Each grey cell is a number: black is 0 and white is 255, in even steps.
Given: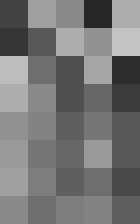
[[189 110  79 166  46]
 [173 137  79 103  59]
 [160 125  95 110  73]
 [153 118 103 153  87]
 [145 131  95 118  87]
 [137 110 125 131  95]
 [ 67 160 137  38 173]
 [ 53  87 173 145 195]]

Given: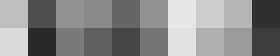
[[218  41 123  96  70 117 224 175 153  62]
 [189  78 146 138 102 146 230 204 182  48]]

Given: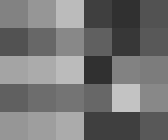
[[164 171 187  48 130 124]
 [150 158 171  63  63  88]
 [130 150 187  63  48  82]
 [ 96 109 116 103 195 136]
 [ 82 103 136  96  55  88]]

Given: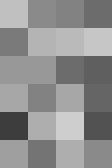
[[192 138 130 108]
 [167 130 167 101]
 [159 116 174 138]
 [152 152 108  95]
 [122 180 186 198]
 [ 61 174 206  82]]

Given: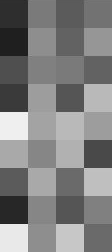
[[239 163 185 157]
 [233 142 199 106]
 [169 134 177  73]
 [ 91 169 106 191]
 [ 79 128 122  98]
 [ 58 157  85 185]
 [ 46 122  91 114]
 [ 39 134  85 128]
 [ 31 142  98 150]]

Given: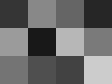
[[155  24 183 122]
 [116  79  66 204]
 [ 53 136 101  38]]

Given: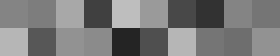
[[182  87 146 139  36  79 182 117 110 146]
 [132 125 168  64 190 154  72  50 132 117]]

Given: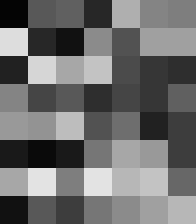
[[221  39  17 139  82 160 160]
 [167 227 126 227 183 195 103]
 [153 147 189  82 110  33  61]
 [132  69  88  46  69  54  96]
 [ 33 214 167 195  75  54  46]
 [ 25  10  25 118 167 153  61]
 [ 17  88  61 118 139 160 183]
 [  4  88  96  39 175 132 126]]

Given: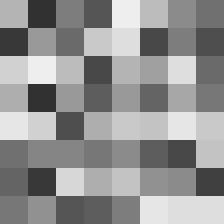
[[230 209  78 174 201 195 230 201]
 [209 238 188  72 180 160 222 106]
 [180  49 125  85 238 188 139 112]
 [174  49 153  93 153 100 167 119]
 [119 145  85  93 125 230 222 222]
 [112 133 133 119 139  93  72 195]
 [100  56 215 174 195 145 139  64]
 [ 56 153 106 201 222  72 125  78]]
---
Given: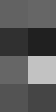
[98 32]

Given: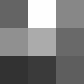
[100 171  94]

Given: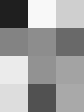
[ 31 141 163]

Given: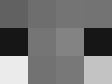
[ 97 117 120]

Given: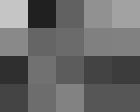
[197 101  92  86]

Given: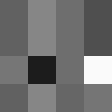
[ 97 134 110 117]
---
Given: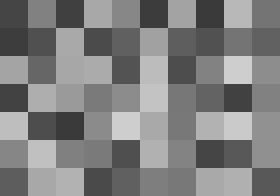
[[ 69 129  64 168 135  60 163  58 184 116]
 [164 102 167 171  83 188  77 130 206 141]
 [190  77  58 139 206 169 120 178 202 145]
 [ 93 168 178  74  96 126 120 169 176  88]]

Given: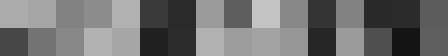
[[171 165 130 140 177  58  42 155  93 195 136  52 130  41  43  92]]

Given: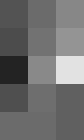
[[ 83 107 135]
 [ 35 137 226]
 [107 107  96]]

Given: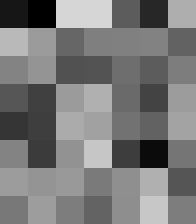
[[ 22   0 214 214  92  39 174]
 [131 148  81  83 110  92 125]
 [ 53  62 171 161 114  98 163]
 [156 148 153 122 143 176  85]]

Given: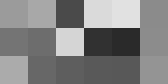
[[155 168  74 218 225 139]
 [171 103  94  89  88 148]]

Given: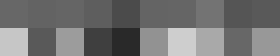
[[103  99 101  94  75 100 101 115  85  89]]
